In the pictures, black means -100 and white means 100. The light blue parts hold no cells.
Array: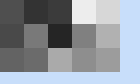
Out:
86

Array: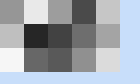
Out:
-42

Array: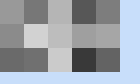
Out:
-32

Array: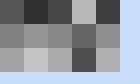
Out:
44

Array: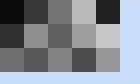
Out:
46

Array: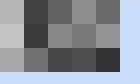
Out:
11

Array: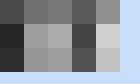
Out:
-29

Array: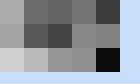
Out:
-9
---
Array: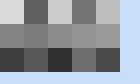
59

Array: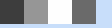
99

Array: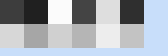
97

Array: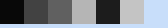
-25

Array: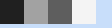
-26

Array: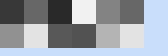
-68

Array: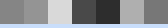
70
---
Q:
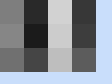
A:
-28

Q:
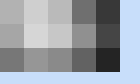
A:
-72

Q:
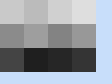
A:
-59

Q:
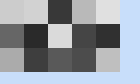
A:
50

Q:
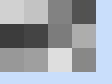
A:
7

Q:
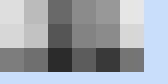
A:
-8
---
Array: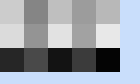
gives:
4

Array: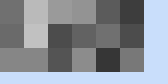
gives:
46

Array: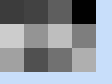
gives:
-48

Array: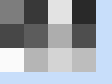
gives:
-56

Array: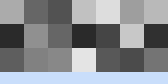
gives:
-20

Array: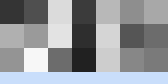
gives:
-38

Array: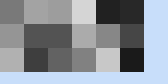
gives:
28

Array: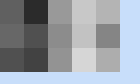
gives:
-66

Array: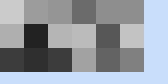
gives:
22
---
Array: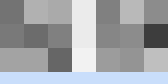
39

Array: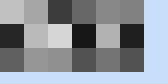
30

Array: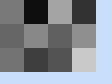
-89

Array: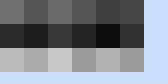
-33

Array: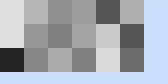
43

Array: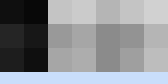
-94
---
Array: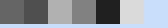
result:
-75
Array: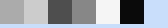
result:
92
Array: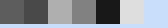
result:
-81
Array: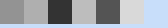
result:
-34
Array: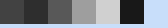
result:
63
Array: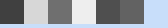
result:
-38
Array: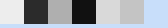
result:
70
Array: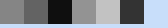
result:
52
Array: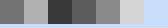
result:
8
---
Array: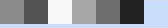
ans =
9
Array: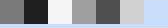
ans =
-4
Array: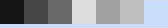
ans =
-84
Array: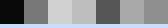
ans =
-92
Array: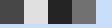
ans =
-44
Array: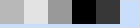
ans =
44
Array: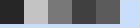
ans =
-70
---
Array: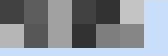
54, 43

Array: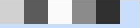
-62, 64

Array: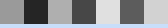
65, 21

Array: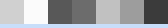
-54, 63

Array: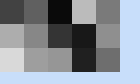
-4, 70

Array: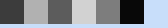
-94, -53

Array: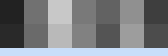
-51, -68
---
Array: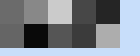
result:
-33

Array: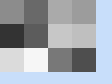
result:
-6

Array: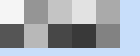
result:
-44

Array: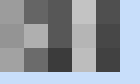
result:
-54

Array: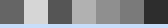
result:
-33

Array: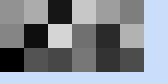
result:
-45

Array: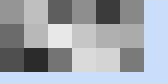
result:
-10

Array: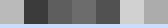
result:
-26

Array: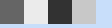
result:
-61

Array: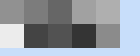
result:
-36
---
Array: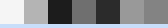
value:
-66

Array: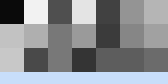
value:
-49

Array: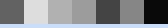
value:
-47

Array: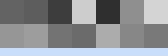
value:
-63

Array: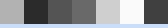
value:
62

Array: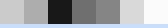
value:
4

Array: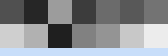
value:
-16

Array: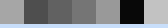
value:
20

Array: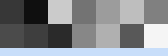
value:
22
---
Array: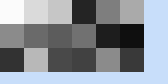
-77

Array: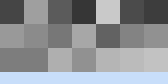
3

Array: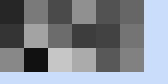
-48

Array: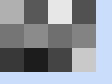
-14

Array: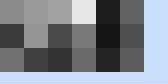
-83

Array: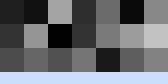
22
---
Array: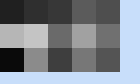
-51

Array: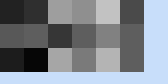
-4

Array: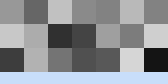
-31

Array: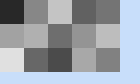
-41

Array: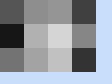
28

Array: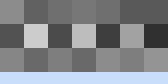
10

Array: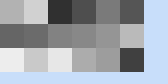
35
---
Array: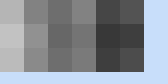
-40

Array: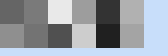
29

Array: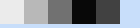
-49

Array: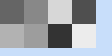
85

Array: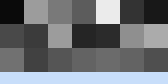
-38

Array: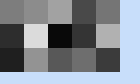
-54
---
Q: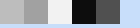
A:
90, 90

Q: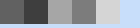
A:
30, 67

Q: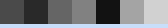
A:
1, 64

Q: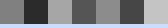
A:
-33, 53

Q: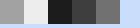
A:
-78, 86

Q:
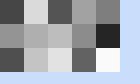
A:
48, 95
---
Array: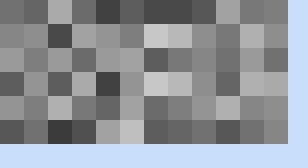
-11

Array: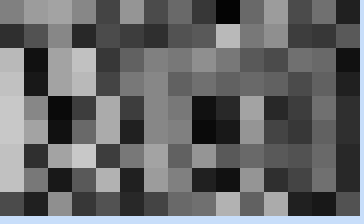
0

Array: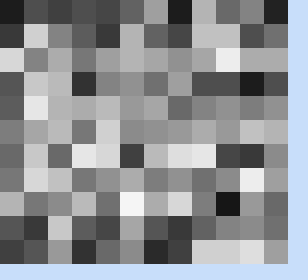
-78

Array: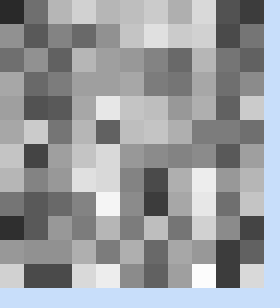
-68

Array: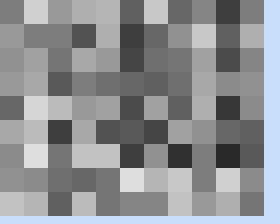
-2
